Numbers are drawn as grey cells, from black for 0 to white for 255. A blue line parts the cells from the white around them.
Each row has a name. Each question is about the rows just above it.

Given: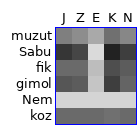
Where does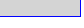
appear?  Nem
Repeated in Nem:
[212]
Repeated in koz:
[106]
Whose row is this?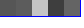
gimol
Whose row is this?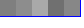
muzut
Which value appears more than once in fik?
[106]
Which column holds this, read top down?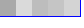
E

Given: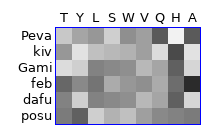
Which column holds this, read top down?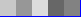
T
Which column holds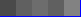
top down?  H
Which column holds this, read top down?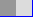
T
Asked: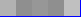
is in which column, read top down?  W

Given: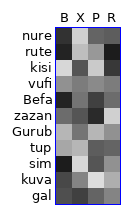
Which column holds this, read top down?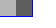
P
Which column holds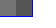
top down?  X

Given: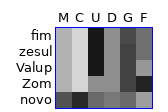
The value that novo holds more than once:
[105]
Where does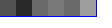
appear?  novo
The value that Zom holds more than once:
[143]

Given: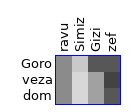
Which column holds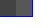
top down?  zef
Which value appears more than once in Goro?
[87]
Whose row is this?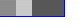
Goro

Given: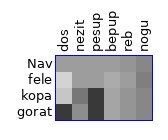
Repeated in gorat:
[57]
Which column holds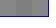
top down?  nogu
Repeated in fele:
[157]
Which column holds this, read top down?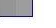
reb
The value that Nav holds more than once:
[157]

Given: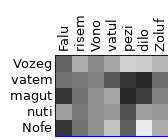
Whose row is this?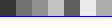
Nofe
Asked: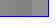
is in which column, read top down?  Vono

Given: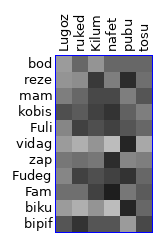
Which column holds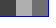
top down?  ruked
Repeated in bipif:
[85]
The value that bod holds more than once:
[103]

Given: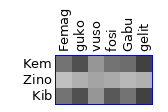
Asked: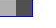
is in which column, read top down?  guko
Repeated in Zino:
[176]
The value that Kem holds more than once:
[115]
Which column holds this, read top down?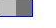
Femag
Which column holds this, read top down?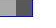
fosi
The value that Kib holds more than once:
[115]
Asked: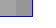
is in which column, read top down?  vuso

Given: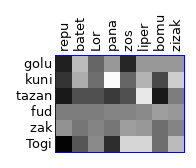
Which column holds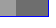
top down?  bomu
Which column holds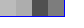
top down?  batet
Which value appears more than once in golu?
[152]
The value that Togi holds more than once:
[214]
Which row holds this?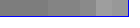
fud
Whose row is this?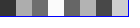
kuni

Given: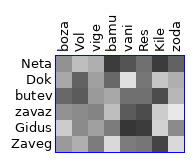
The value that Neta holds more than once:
[60]
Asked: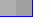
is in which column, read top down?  vige
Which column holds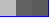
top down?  Vol

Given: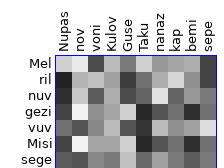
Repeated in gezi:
[113]
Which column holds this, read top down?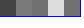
sepe
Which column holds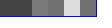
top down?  sepe
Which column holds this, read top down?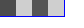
Guse
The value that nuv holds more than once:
[100]

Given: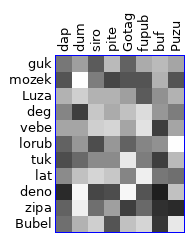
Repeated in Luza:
[178]
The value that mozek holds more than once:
[84]
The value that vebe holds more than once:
[165]
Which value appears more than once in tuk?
[139]
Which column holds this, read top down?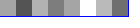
Puzu
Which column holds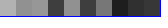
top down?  buf

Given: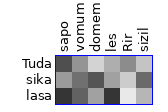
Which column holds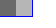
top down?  sizil
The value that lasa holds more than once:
[53]

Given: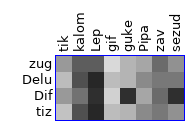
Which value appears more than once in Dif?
[47]
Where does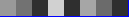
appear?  Dif
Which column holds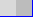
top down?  gif
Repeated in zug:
[93]
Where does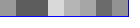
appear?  zug

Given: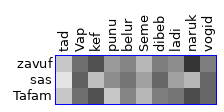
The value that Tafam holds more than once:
[199]
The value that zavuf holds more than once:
[125]
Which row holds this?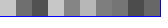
Tafam
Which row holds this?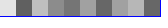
sas
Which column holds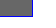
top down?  vogid
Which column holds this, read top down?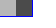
naruk
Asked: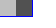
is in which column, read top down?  kef

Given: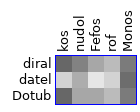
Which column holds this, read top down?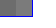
Monos
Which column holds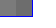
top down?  Monos
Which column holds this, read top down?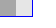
Fefos
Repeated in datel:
[211]
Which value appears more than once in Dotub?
[167]

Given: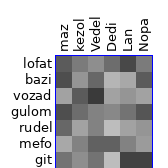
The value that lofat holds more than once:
[123]
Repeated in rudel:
[162]
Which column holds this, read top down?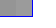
Nopa
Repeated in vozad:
[162]

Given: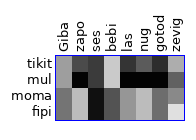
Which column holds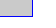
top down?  bebi
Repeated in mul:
[3]
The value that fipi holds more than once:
[188]
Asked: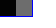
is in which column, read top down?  gotod
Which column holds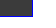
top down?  ses
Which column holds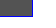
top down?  bebi

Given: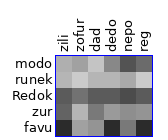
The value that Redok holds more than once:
[91]
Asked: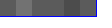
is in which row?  Redok
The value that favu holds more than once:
[43]
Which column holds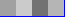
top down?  zofur
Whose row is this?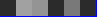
favu
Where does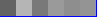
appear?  zur

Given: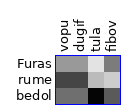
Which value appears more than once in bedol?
[111]
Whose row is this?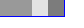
Furas

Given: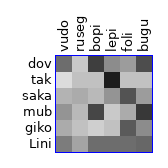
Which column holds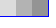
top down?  vudo
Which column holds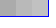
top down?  ruseg
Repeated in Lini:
[109]
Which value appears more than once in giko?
[193]
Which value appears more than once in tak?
[193]
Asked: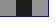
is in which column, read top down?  lepi

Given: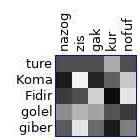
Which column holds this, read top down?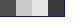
nofuf
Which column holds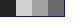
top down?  gak
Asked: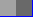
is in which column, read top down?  gak
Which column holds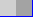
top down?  gak
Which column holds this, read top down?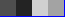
gak
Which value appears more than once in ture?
[78]

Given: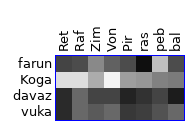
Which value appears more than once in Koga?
[222]
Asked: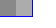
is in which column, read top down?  Zim
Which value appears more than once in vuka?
[104]
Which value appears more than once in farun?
[76]
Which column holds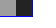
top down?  Pir
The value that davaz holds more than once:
[68]

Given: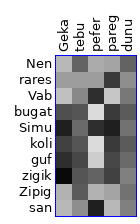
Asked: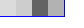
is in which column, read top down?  pefer
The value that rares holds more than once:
[157]
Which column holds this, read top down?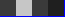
pareg
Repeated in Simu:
[31]

